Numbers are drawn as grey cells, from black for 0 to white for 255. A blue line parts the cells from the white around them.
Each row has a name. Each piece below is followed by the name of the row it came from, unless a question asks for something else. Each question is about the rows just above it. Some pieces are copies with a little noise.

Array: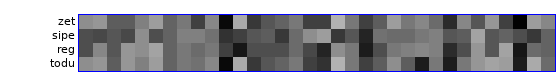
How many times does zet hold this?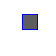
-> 3
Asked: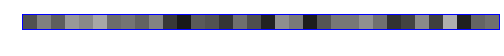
reg
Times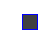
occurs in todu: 2
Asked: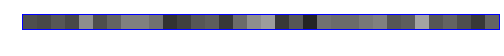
sipe
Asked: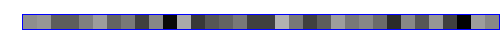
zet

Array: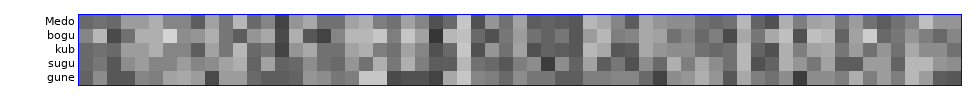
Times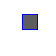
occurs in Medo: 5
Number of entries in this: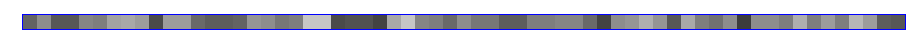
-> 63
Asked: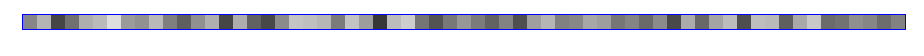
bogu
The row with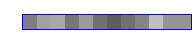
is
Medo

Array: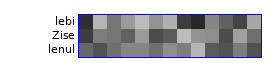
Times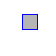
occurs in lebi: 1
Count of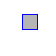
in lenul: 1
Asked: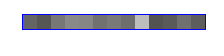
lenul

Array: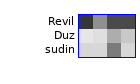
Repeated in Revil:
[74]
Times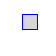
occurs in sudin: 3
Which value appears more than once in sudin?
[215]
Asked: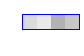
Duz
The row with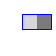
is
sudin

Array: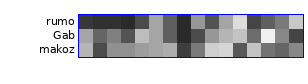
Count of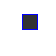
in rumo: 2
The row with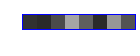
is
rumo
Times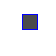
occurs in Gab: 1
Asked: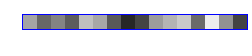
Gab

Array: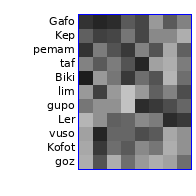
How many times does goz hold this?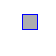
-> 3
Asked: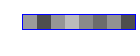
lim
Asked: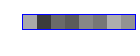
Kofot

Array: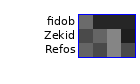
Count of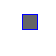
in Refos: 1
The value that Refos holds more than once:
[74]
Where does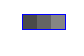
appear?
Zekid
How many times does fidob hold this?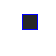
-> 3
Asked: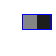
Zekid
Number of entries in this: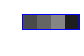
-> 4
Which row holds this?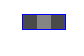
Refos

